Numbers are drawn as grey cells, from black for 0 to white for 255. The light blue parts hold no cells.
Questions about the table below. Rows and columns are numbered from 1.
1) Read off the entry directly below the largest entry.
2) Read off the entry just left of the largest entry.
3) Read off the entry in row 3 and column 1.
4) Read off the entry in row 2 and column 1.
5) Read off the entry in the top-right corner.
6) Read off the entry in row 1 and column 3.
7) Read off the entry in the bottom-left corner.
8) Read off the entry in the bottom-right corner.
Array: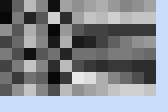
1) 144
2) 56
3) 144
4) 7
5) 162
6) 186
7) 87
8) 196

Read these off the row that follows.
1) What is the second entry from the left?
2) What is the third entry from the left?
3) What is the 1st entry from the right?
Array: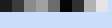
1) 60
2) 139
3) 228

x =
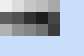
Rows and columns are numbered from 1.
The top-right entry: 168
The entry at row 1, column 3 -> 198
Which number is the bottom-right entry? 60
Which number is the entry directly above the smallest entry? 188
